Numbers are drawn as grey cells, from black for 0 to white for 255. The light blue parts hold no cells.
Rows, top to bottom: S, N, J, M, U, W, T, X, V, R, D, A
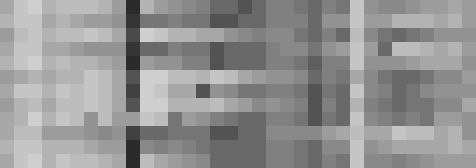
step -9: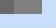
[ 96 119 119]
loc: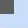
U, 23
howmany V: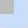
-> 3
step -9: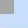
[158]
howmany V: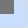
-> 6

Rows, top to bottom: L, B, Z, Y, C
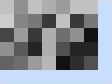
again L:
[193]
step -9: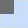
[101]
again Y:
[36]
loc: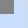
B, 2
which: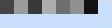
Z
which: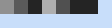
Y

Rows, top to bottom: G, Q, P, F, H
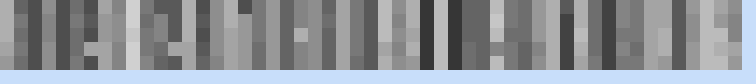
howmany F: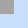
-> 10
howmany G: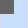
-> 5
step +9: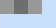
[161 119 161]
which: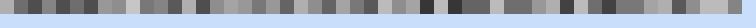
P
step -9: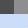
[ 69 133]

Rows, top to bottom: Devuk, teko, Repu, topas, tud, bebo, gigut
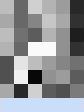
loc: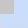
teko, 4
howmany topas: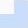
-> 2

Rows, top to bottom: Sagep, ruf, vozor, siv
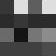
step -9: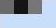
[ 97  11 109]
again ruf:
[43]
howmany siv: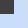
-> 3
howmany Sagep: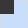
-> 1
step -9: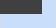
[55 55 55]
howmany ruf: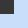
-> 1
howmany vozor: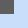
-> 0

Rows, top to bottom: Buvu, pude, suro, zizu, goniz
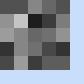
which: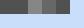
Buvu
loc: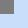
pude, 5
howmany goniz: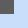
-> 2

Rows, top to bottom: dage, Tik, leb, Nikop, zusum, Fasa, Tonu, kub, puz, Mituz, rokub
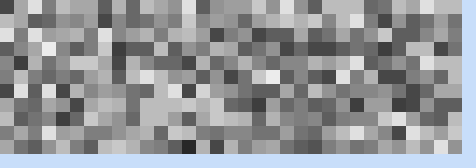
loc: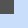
rokub, 23
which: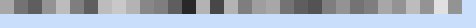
rokub
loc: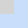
Tonu, 15
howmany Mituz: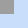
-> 4

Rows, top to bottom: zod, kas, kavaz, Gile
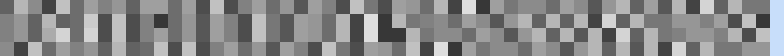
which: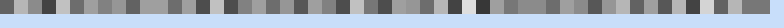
zod
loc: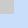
kas, 7
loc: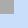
kavaz, 4
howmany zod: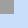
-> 10
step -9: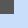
[78]
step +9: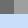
[118 168]

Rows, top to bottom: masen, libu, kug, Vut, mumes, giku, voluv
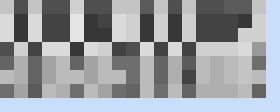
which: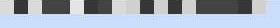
libu
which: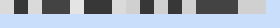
kug
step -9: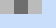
[178 101 178]
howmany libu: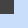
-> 6
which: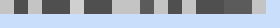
masen

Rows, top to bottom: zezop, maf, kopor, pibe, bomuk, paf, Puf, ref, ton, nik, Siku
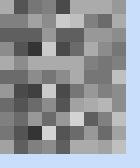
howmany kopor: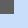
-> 5
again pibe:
[140]
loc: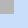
ref, 8

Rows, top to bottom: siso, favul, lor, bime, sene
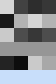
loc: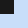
favul, 1
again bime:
[150]
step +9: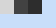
[223  75  54]

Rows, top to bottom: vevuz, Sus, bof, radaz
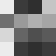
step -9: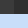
[50 38]
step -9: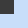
[50]
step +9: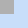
[185]

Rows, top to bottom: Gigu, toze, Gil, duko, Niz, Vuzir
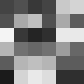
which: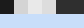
Vuzir
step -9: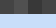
[59 71 47 59]
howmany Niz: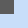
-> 3
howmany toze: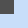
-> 2

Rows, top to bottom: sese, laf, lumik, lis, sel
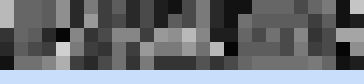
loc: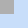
sel, 5
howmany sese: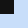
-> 4
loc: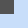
sel, 15
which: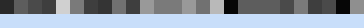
lis

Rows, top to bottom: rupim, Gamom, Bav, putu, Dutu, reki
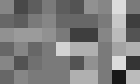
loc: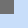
Dutu, 3
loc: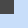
rupim, 2
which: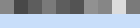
rupim
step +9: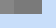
[143 131 131]
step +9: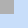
[185]
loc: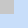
Gamom, 9
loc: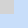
putu, 5

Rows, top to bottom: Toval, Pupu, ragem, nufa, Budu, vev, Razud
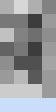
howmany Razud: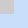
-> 3
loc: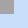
Budu, 4
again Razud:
[204]
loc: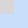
Toval, 2

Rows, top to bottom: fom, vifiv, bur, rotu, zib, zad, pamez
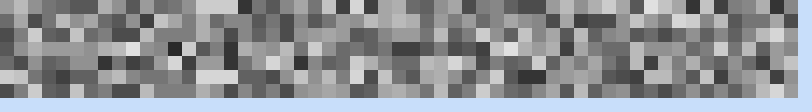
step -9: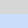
[205 205]
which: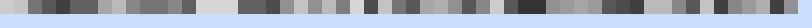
zad

